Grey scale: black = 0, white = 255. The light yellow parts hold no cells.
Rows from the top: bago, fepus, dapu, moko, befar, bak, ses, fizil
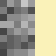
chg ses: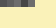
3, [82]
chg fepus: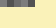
1, [70]
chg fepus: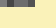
3, [125]

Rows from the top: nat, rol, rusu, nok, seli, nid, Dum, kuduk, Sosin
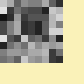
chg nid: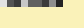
5, [112]
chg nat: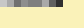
2, [96]
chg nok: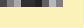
4, [59]
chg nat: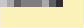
3, [142]

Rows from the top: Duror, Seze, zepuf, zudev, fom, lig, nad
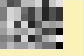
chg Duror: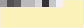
8, [225]
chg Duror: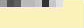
5, [213]
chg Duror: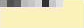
4, [186]

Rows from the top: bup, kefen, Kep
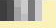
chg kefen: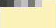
3, [203]
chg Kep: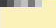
1, [77]
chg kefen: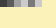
1, [77]
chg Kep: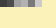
3, [191]
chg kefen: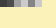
4, [121]
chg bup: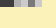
1, [77]
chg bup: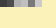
3, [203]

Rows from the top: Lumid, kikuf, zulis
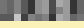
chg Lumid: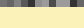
8, [170]
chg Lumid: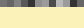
8, [170]

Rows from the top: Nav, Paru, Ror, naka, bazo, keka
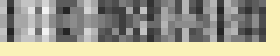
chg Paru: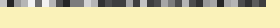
4, [226]
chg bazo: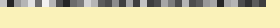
10, [124]
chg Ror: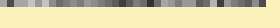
34, [124]

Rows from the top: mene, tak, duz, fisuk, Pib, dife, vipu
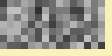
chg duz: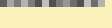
8, [137]
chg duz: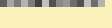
5, [81]
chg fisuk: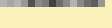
5, [151]
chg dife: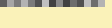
7, [81]

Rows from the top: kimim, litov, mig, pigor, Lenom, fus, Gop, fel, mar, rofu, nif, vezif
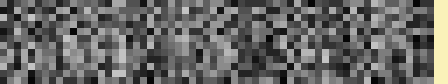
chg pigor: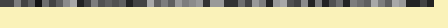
4, [110]
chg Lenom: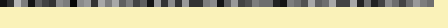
3, [110]
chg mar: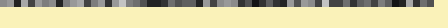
52, [125]

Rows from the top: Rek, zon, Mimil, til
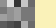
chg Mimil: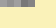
4, [120]
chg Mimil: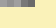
4, [120]
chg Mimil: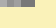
0, [159]

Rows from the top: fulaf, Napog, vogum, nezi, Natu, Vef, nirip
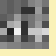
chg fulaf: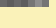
4, [129]
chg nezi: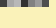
4, [117]
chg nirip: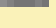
2, [129]

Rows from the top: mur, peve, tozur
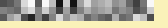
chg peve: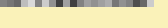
12, [173]
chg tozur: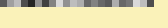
5, [130]
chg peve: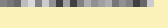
19, [78]

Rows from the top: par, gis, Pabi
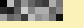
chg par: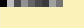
7, [174]
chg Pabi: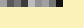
1, [101]
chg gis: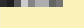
8, [133]
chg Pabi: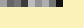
6, [161]
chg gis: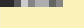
1, [30]

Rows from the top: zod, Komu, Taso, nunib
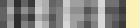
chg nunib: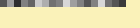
7, [100]
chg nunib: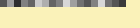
11, [129]
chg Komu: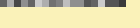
13, [113]

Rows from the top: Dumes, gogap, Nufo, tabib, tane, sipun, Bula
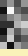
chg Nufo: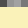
1, [134]
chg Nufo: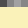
3, [120]
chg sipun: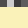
0, [61]
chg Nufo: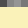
2, [162]
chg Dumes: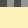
0, [93]
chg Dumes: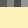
1, [149]
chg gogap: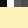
2, [105]

